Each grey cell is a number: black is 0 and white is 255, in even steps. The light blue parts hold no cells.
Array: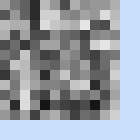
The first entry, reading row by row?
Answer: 163
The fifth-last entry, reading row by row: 64
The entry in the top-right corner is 174
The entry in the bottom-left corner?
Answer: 151
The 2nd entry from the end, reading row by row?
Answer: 174
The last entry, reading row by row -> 208
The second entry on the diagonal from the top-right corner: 220
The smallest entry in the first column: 55
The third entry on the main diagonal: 174
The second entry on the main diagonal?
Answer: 151
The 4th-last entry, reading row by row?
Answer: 108

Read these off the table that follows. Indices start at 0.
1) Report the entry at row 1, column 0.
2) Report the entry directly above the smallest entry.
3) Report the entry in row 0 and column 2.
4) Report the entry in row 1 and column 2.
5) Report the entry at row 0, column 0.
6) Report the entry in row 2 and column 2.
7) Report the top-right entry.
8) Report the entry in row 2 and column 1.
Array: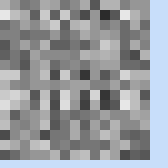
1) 231
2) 179
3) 118
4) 170
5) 179
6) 161
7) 150
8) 129
